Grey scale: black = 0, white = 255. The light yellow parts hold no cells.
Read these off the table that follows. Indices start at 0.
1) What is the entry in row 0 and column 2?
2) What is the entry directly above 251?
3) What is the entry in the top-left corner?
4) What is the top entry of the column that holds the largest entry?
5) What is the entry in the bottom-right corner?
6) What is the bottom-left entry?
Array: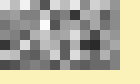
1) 241
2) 199
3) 231
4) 84
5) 128
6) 74

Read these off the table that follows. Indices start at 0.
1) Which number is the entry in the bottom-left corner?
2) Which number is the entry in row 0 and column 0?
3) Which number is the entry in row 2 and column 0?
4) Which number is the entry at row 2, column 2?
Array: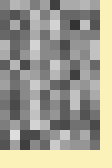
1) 83
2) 137
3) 93
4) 83

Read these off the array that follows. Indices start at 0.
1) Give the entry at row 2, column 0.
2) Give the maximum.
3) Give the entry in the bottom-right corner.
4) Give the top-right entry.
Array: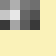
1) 57
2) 231
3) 57
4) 111

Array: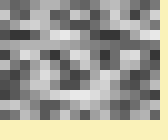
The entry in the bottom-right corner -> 99
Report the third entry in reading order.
109
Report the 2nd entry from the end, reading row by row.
179
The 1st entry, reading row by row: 129
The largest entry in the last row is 200
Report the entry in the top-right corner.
120
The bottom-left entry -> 99
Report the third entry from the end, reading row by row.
168
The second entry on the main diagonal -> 109
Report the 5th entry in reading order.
179
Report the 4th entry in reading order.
149
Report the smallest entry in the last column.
54
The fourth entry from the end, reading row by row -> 99
